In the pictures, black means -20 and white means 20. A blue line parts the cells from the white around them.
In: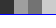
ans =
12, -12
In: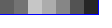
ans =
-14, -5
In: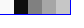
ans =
11, 19
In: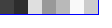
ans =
12, -10
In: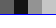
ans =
11, -5
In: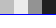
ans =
-15, 10
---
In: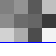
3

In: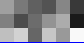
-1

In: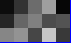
-12

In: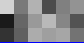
-1

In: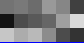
-1

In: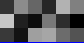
2

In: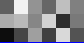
18

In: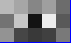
6

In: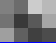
-3

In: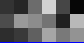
-14
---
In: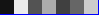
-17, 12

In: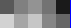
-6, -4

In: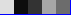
15, -3

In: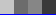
11, -11

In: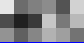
16, -2

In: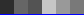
-13, -1

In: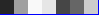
-14, 12

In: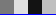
-1, 10

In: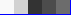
19, -3
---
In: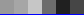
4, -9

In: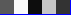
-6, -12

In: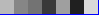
9, 14

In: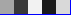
6, 14

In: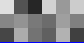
15, -10

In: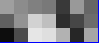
5, 6

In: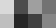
14, 1
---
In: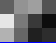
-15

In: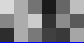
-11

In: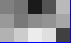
15

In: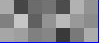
-1

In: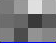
3

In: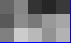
3
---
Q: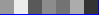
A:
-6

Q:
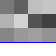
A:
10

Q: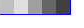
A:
5

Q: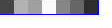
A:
5

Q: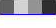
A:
3

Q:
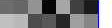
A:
3

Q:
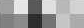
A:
-6

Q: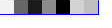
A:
-16

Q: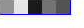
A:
-16

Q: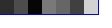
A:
-19
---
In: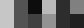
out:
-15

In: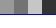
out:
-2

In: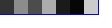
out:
-16

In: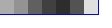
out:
-10

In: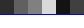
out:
-13

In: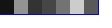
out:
-12

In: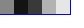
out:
-11
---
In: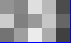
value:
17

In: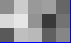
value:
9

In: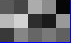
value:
-4

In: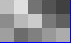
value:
0

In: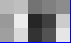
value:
-12

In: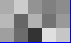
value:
-12

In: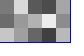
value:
-4

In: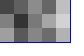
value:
1

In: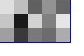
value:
-1
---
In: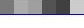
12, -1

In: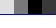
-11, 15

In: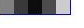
12, 0

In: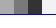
18, 7

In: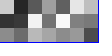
10, 2

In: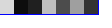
-12, 14
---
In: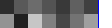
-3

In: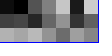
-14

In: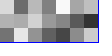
13

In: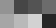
-7

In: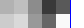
2

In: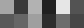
8

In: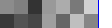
-12
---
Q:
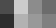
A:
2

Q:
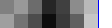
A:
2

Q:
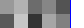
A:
1

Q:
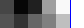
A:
5

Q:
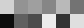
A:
9

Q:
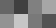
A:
0
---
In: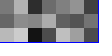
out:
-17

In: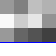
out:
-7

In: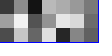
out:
-4

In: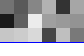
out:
14

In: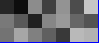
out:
0

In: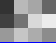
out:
7

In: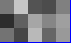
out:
9
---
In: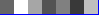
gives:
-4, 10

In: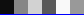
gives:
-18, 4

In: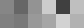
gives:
1, 8

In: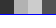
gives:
-12, -7

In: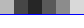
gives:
9, 14

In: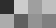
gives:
-13, 0

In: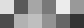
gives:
15, -12

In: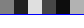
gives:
0, 8

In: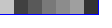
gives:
11, -12
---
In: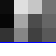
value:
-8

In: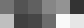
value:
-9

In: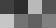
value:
-5

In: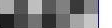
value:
-2

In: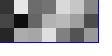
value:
-4

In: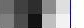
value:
-17

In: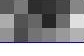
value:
-4

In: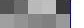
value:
1
